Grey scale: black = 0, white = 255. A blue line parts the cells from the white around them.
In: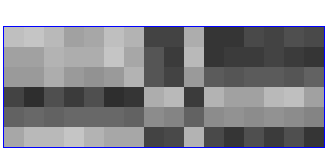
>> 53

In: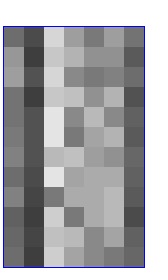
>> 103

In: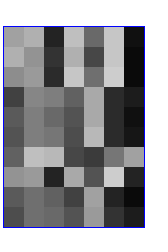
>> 28

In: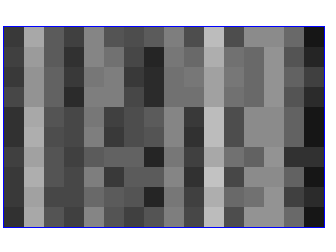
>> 22

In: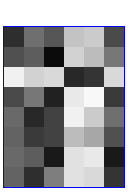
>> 52
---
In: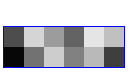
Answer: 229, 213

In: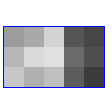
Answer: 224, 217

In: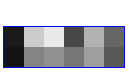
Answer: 233, 203

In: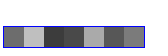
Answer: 191, 170

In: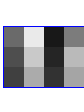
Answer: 234, 201

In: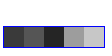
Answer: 199, 157
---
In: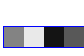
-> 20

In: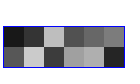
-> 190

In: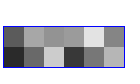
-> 147

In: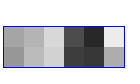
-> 216

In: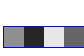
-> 231

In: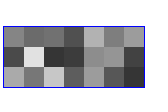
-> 113

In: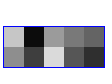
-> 155

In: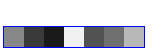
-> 26

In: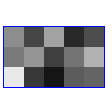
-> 162

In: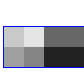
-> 103
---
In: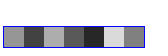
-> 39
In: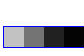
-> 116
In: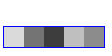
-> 61
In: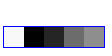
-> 37
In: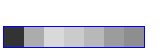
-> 184
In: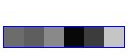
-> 8
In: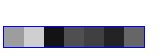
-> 64
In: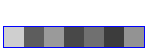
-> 112
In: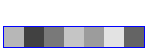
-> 156
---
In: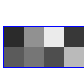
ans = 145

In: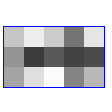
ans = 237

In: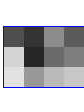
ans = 52

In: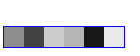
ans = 66

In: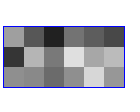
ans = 87

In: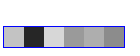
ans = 38

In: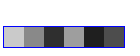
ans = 137
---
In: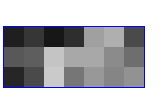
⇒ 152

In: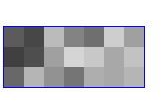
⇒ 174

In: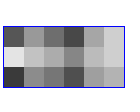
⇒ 79

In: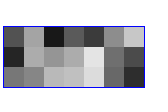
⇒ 220

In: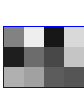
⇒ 161

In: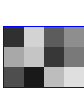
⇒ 25

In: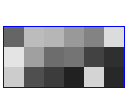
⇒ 33

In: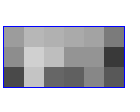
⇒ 96

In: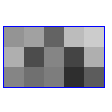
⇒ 125
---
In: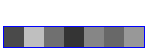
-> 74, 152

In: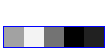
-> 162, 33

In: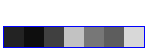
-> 35, 216

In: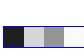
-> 30, 249

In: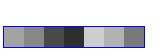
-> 163, 121

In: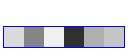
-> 218, 197

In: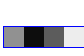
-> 145, 237

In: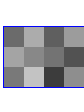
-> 107, 142
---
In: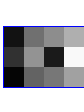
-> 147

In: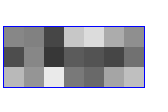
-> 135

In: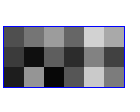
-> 15

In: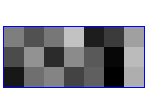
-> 146

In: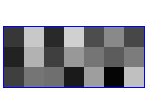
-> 178

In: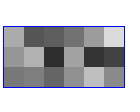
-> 177
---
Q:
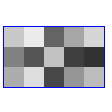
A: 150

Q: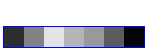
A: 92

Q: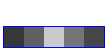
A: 117

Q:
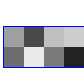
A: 122

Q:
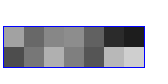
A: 184

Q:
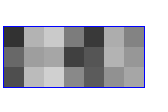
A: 145

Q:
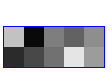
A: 229

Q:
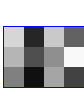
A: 165

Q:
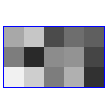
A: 176
